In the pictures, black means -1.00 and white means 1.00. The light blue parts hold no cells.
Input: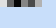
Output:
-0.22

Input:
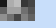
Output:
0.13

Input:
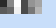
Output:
-0.19

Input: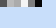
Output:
0.46

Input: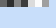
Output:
0.05

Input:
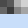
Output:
0.65

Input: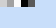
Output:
0.63

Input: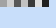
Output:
-0.31
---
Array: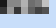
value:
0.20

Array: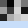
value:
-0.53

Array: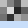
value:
0.72

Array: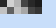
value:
-0.24

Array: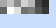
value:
0.99

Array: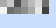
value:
-0.14

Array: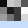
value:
-0.79

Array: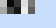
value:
-0.47

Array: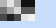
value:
0.30
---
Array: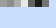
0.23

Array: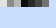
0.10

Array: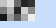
0.63

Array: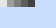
-0.02

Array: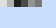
0.16

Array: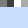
-0.02

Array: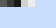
-0.30

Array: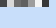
0.23
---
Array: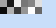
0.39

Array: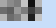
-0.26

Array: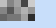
-0.32

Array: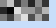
-0.95

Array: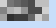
0.39

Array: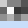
0.95

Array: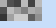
0.47
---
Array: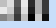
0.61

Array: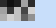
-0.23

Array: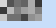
0.13

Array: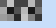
0.00

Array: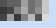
-0.36

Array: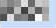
0.97
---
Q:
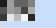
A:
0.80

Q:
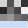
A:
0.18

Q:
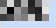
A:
-0.39

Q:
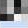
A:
-0.44

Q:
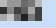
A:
0.55

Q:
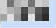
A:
0.75

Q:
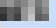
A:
-0.26

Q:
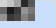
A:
-0.55

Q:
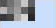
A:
-0.45
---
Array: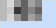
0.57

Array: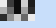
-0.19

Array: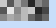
0.80

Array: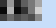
0.41

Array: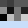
-0.86

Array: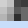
0.30

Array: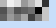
0.09

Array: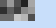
-0.26
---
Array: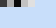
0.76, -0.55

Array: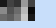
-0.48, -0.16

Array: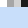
-0.79, 0.99

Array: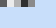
0.08, -0.27

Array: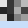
0.46, 0.69

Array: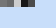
-0.41, -0.08

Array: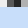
0.39, 0.87

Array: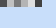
-0.49, -0.38

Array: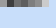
0.59, 0.22

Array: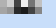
0.51, 0.29
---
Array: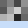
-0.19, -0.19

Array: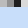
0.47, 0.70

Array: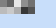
0.00, -0.34

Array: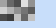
0.27, 0.51

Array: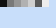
-0.88, 0.86

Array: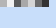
0.42, -0.61

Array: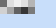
-0.14, -0.04

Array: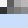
0.91, 0.09

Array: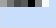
0.27, 0.95
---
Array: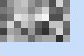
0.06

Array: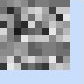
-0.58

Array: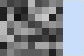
-0.28

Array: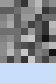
0.00

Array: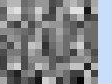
0.30

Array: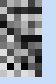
0.53
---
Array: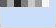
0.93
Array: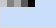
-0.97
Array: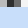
0.91
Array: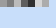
0.35
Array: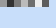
-0.27
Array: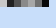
-0.94
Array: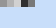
-0.06
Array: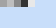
0.82
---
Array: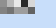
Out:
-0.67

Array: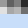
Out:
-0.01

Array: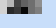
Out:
-0.13

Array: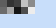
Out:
0.52

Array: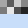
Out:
0.60

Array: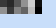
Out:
0.61

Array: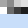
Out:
0.62
